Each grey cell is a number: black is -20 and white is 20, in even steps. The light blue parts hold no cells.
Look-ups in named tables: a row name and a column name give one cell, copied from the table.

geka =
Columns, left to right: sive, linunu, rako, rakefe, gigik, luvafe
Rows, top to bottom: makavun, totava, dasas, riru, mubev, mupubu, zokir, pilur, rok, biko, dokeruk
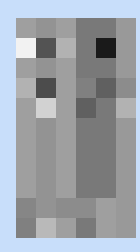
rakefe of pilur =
-1
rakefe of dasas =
-1
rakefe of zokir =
-1
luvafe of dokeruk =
4
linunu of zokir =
3
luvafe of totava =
4
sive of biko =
1
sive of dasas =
5
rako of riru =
5

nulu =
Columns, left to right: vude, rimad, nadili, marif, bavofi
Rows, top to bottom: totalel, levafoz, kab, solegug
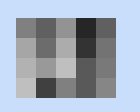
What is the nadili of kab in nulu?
10
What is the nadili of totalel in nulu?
3
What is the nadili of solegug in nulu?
0
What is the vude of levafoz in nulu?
6
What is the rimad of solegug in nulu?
-10
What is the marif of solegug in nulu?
-6
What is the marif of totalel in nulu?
-14
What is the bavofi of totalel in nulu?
-5
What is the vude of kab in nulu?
8

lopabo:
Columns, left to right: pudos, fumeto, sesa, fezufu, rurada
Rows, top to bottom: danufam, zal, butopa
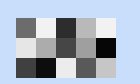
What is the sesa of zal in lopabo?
-9
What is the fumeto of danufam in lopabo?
18
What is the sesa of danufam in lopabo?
-13
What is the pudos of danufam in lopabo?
-3
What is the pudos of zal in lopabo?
16
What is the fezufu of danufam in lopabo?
9

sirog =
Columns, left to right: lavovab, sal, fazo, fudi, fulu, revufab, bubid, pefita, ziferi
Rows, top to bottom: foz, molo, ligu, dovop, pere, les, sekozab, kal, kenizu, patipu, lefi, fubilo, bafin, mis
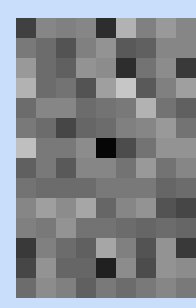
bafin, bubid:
-8
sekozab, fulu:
-19
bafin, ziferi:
2
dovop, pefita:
0
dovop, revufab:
11
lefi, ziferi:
-4
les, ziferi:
-2
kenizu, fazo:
-3
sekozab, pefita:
3
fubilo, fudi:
-5
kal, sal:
-1
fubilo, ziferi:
-11
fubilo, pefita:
3
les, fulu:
-3
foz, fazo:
0
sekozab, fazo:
-1
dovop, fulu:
5

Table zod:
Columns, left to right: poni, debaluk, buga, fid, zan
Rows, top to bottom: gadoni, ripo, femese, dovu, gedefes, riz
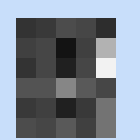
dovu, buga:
1
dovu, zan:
-9
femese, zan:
18
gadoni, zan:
-13
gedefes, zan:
-2
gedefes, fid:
-11

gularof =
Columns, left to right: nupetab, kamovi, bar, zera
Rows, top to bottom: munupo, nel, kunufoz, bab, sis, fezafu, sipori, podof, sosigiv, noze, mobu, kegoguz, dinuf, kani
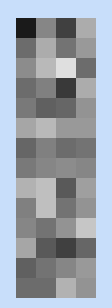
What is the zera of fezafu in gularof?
4
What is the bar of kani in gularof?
8
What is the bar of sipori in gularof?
-3
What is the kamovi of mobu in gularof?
-2
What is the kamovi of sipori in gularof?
0
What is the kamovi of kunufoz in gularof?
9
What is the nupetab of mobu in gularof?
1
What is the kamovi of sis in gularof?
-5
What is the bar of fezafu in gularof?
4
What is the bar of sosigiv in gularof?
-6

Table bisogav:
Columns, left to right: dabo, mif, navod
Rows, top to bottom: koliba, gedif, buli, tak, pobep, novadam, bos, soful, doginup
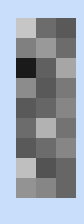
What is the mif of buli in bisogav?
-5
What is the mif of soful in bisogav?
-7
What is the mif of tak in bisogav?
-6
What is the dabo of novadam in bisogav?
-3
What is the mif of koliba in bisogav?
-3
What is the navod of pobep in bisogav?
1
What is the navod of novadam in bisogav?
-2
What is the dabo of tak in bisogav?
2
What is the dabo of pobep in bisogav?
-6
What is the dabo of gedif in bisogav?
0
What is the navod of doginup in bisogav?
-4
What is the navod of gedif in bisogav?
-3
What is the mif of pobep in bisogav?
-4
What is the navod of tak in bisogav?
-1
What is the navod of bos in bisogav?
1
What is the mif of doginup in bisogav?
1
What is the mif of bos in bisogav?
-3

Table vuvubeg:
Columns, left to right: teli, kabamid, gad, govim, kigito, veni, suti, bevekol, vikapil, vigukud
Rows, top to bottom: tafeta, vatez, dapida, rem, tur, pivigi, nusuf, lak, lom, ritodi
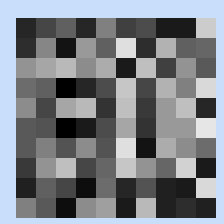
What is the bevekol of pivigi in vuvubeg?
4
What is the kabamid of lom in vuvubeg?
-5
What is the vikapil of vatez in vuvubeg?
-5
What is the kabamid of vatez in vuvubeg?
1
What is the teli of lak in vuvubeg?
-11
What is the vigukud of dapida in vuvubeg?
-6
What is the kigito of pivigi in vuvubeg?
-8
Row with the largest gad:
lak

